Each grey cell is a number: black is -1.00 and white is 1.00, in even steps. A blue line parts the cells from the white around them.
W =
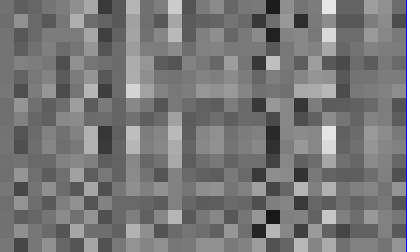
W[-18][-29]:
-0.11
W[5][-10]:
-0.01
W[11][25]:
-0.20
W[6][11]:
0.03
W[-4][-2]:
-0.06
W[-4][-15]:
-0.28
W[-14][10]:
0.18
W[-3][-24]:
-0.11
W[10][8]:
-0.21
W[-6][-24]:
0.26
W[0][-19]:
-0.12
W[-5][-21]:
-0.07
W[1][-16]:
-0.29
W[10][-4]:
-0.12
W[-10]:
[-0.12, 0.01, -0.19, -0.25, 0.07, 0.09, -0.16, -0.15, -0.21, -0.11, -0.26, -0.16, 0.26, -0.28, -0.22, -0.14, -0.26, -0.16, -0.17, -0.41, 0.06, -0.39, -0.24, 0.10, -0.08, -0.21, 0.03, -0.01, -0.27]
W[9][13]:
-0.26
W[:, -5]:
[-0.22, -0.31, -0.15, -0.19, -0.42, -0.31, -0.40, -0.27, -0.08, -0.25, -0.22, -0.12, -0.27, -0.09, -0.13, 0.00, -0.46, -0.12]
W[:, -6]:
[0.80, 0.10, 0.70, 0.31, -0.31, 0.14, 0.44, -0.28, 0.10, 0.79, 0.71, 0.30, -0.22, 0.39, -0.28, 0.55, -0.23, 0.34]
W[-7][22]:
-0.15
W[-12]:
[-0.07, -0.39, -0.03, 0.18, -0.41, -0.08, 0.43, -0.51, -0.15, 0.66, 0.27, 0.03, -0.06, -0.02, 0.18, 0.13, 0.20, 0.04, -0.11, -0.08, -0.12, 0.32, 0.34, 0.44, -0.40, -0.06, -0.03, 0.01, 0.11]
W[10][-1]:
0.01
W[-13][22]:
0.17
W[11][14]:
-0.14
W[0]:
[-0.11, -0.26, -0.20, -0.09, -0.02, 0.12, 0.31, -0.55, -0.30, 0.42, -0.12, -0.01, 0.59, -0.34, -0.04, 0.08, -0.20, -0.07, -0.05, -0.78, 0.12, -0.09, -0.03, 0.80, -0.22, -0.22, 0.24, 0.13, -0.15]
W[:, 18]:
[-0.05, -0.56, 0.09, -0.04, -0.57, -0.20, -0.11, -0.56, -0.17, 0.01, 0.07, -0.12, -0.55, 0.25, -0.38, 0.18, -0.71, 0.23]
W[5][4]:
-0.29
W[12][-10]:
0.11
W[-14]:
[-0.09, 0.01, -0.02, -0.07, -0.39, 0.13, -0.08, -0.12, -0.16, 0.35, 0.18, -0.28, -0.34, 0.02, -0.06, -0.19, 0.23, -0.08, -0.57, 0.50, -0.05, -0.27, 0.24, -0.31, -0.42, -0.15, -0.28, -0.05, -0.18]
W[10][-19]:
0.00
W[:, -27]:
[-0.20, -0.18, -0.18, -0.11, -0.02, -0.06, -0.03, -0.12, -0.19, -0.16, -0.14, -0.18, -0.13, -0.09, -0.14, -0.20, -0.07, -0.07]
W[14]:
[-0.13, 0.15, -0.14, -0.30, -0.01, 0.14, -0.34, 0.02, -0.18, -0.18, -0.21, -0.28, 0.01, -0.19, -0.28, -0.27, -0.16, -0.19, -0.38, -0.01, 0.04, -0.55, -0.20, -0.28, -0.13, -0.22, -0.13, -0.06, -0.34]
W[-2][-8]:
-0.50

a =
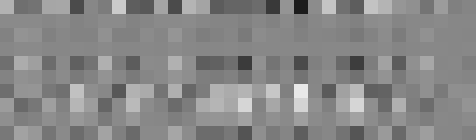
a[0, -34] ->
0.40
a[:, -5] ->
[0.13, 0.07, 0.07, 0.06, 0.13, 0.09, 0.00, -0.01, 0.04, 0.11]
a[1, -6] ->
0.04
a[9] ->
[-0.06, 0.27, 0.19, -0.08, 0.08, -0.15, -0.03, 0.28, 0.00, -0.17, 0.08, 0.08, 0.30, 0.10, -0.15, -0.15, -0.06, -0.34, 0.12, -0.04, 0.04, -0.26, 0.02, 0.06, -0.10, -0.33, 0.00, 0.21, -0.18, 0.11, 0.24, 0.06, 0.06, 0.01]
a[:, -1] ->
[0.04, 0.06, 0.05, 0.07, -0.01, 0.04, 0.11, 0.16, 0.09, 0.01]
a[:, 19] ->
[-0.55, 0.02, 0.07, 0.07, -0.09, -0.01, 0.56, 0.31, 0.13, -0.04]
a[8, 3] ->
0.12
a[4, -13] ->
-0.42
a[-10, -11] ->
0.54
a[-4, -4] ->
0.13
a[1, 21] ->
-0.01
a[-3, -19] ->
0.42
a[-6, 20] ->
0.03
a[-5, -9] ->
-0.11
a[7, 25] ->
0.68
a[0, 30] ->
-0.09
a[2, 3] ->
0.01
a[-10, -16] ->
-0.15
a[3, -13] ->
0.07
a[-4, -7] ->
-0.22
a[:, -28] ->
[0.06, 0.05, 0.03, 0.06, -0.10, 0.03, 0.11, 0.23, 0.13, -0.03]
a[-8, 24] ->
0.02
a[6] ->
[-0.14, 0.16, 0.17, -0.06, -0.12, 0.51, 0.11, 0.07, -0.31, 0.40, 0.34, -0.09, 0.37, -0.19, -0.03, 0.40, 0.34, 0.41, 0.22, 0.56, 0.00, 0.82, 0.06, -0.29, 0.26, 0.45, -0.25, -0.22, 0.05, 0.00, 0.13, -0.04, 0.12, 0.11]
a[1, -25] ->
0.03
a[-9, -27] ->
0.09
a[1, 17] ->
0.01
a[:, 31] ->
[0.22, 0.08, 0.06, 0.07, 0.06, 0.07, -0.04, 0.05, 0.07, 0.06]

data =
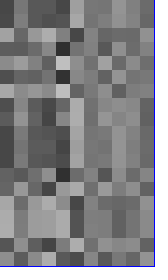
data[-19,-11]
-0.44
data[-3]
[0.36, -0.02, 0.22, 0.24, 0.34, -0.35, 0.00, -0.02, -0.24, -0.09, 0.08]
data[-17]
[0.27, -0.19, 0.19, 0.36, 0.00, -0.44, 0.03, -0.20, -0.16, -0.17, 0.14]
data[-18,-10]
-0.01
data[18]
[0.11, -0.28, 0.09, 0.36, -0.30, -0.41, 0.05, -0.31, -0.06, -0.20, 0.15]
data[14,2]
0.20
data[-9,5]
0.24
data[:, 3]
[-0.31, -0.37, 0.36, 0.07, -0.25, -0.10, 0.08, -0.43, -0.46, -0.34, -0.29, -0.34, 0.12, -0.45, 0.35, 0.24, 0.24, -0.46, 0.36]
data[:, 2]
[-0.31, -0.31, 0.19, -0.16, 0.01, -0.24, 0.18, -0.29, -0.23, -0.31, -0.29, -0.31, -0.13, -0.19, 0.20, 0.22, 0.22, -0.26, 0.09]
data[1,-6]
0.31
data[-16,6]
0.01
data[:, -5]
[-0.07, -0.09, 0.03, 0.01, -0.11, -0.02, -0.05, -0.11, -0.13, -0.08, -0.07, -0.08, 0.02, -0.13, 0.02, -0.01, 0.00, -0.12, 0.05]
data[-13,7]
0.11
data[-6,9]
0.11
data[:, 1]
[-0.07, -0.01, -0.19, -0.28, 0.22, -0.21, 0.09, 0.05, 0.15, -0.04, -0.09, -0.04, -0.30, 0.19, -0.15, -0.03, -0.02, 0.12, -0.28]
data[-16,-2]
-0.15
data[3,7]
-0.31
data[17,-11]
-0.33
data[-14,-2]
-0.09
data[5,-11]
-0.38
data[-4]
[0.35, -0.03, 0.22, 0.24, 0.34, -0.35, -0.01, -0.02, -0.24, -0.09, 0.08]
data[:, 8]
[0.16, 0.14, -0.16, 0.12, -0.17, 0.16, -0.25, 0.11, 0.04, 0.15, 0.16, 0.15, 0.10, -0.02, -0.19, -0.24, -0.24, 0.06, -0.06]
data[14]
[0.31, -0.15, 0.20, 0.35, 0.10, -0.44, 0.02, -0.16, -0.19, -0.16, 0.14]
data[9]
[-0.44, -0.04, -0.31, -0.34, -0.39, 0.29, -0.08, -0.05, 0.15, 0.02, -0.18]
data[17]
[-0.33, 0.12, -0.26, -0.46, -0.03, 0.36, -0.12, 0.14, 0.06, 0.10, -0.23]

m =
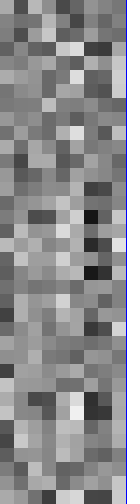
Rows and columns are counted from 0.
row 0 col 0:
0.33
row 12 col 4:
-0.20
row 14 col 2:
0.17
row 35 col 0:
0.33
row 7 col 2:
-0.01
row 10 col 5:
0.28
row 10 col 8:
0.07
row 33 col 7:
0.19
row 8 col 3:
-0.16
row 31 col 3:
0.07
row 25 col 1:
0.14
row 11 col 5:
-0.18
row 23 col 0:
-0.17
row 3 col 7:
-0.54
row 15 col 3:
-0.36
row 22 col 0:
-0.49
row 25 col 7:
0.14
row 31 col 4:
0.39
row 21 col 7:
-0.23
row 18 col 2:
0.24
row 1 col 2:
-0.09
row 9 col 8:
0.49
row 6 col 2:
0.14
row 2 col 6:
0.23
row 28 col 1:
0.07
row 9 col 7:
-0.31
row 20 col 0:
-0.12
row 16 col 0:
-0.24
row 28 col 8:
0.33
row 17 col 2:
0.38
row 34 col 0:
0.15
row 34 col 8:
0.55
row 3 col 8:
0.31
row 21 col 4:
0.65
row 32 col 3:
0.05
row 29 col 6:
-0.60
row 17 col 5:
0.40
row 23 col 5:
0.29
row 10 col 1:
-0.13
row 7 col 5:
-0.01

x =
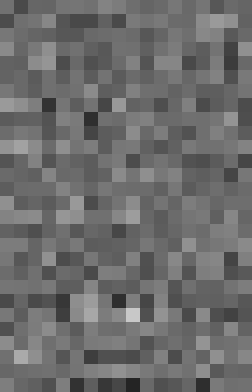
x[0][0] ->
-0.11
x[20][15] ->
-0.23
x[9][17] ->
-0.28
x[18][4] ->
-0.40
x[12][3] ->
0.04
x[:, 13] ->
[-0.18, -0.17, -0.13, -0.19, -0.43, -0.19, -0.15, 0.00, -0.12, -0.36, -0.05, -0.36, -0.22, -0.29, -0.02, -0.08, -0.11, 0.14, -0.19, -0.35, -0.12, -0.26, -0.42, -0.22, -0.20, -0.09, -0.11, -0.20]
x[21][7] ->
-0.08
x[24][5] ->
-0.19
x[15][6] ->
-0.12
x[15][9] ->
0.23
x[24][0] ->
0.10
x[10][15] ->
-0.11
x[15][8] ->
0.06
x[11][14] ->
-0.39
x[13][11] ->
-0.24
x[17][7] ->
-0.26
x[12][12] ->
0.02
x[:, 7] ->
[0.03, -0.24, -0.15, -0.31, -0.30, -0.10, -0.26, -0.45, -0.12, -0.28, -0.28, -0.10, -0.23, -0.07, -0.21, -0.12, -0.23, -0.26, -0.22, -0.01, -0.27, -0.08, -0.03, -0.14, -0.03, -0.37, 0.05, -0.57]
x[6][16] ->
-0.19
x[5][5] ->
-0.10
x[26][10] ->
-0.05
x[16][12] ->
-0.19
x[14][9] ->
0.10
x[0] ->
[-0.11, -0.42, -0.20, -0.21, -0.09, -0.08, -0.11, 0.03, -0.03, -0.14, -0.21, -0.17, -0.07, -0.18, -0.08, -0.32, -0.17, -0.21]
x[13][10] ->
-0.15
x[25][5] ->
-0.08
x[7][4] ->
-0.08
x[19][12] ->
0.00
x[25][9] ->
-0.41
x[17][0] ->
-0.03
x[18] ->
[-0.07, -0.32, -0.21, 0.14, -0.40, -0.32, -0.07, -0.22, -0.26, 0.01, -0.37, -0.15, 0.07, -0.19, 0.03, 0.05, -0.47, 0.00]
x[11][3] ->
-0.34
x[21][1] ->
-0.21
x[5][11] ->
-0.15
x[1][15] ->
0.21
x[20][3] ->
-0.05
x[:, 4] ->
[-0.09, -0.33, -0.32, -0.17, -0.40, -0.27, -0.15, -0.08, 0.01, -0.18, 0.12, -0.16, -0.18, 0.03, -0.17, 0.18, -0.12, -0.16, -0.40, -0.16, -0.27, -0.57, -0.51, -0.13, -0.04, -0.33, -0.18, -0.01]

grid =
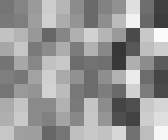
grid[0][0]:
-0.08
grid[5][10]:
-0.15
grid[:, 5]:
[0.10, 0.16, 0.38, -0.03, -0.15, 0.14, -0.06, -0.04, 0.07, 0.50]
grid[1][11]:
-0.53
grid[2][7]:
0.42
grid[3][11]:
0.61
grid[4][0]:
-0.09
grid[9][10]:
0.48
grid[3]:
[0.31, 0.55, -0.04, 0.09, 0.36, -0.03, 0.40, 0.07, -0.58, -0.32, 0.50, 0.61]
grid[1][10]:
-0.19
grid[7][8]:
-0.46
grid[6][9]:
0.64
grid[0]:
[-0.08, 0.04, 0.21, 0.61, 0.43, 0.10, -0.17, 0.02, 0.14, 0.75, -0.14, -0.50]
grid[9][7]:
0.52
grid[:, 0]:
[-0.08, -0.05, 0.52, 0.31, -0.09, -0.01, -0.08, 0.34, 0.37, 0.55]
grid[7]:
[0.34, 0.54, 0.08, 0.08, 0.39, -0.04, 0.54, 0.10, -0.46, -0.38, 0.57, 0.67]
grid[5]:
[-0.01, -0.07, 0.27, 0.62, 0.33, 0.14, -0.15, 0.11, 0.39, 0.84, -0.15, -0.46]
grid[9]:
[0.55, 0.25, 0.24, -0.19, -0.08, 0.50, 0.57, 0.52, 0.69, -0.11, 0.48, 0.93]
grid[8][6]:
0.56
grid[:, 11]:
[-0.50, -0.53, 0.97, 0.61, -0.29, -0.46, -0.42, 0.67, 0.74, 0.93]
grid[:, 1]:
[0.04, -0.01, 0.41, 0.55, 0.31, -0.07, 0.20, 0.54, 0.58, 0.25]
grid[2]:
[0.52, 0.41, 0.19, -0.19, 0.05, 0.38, 0.64, 0.42, 0.20, -0.42, 0.57, 0.97]
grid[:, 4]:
[0.43, 0.35, 0.05, 0.36, 0.57, 0.33, 0.47, 0.39, 0.29, -0.08]
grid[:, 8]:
[0.14, 0.46, 0.20, -0.58, -0.56, 0.39, -0.18, -0.46, -0.39, 0.69]
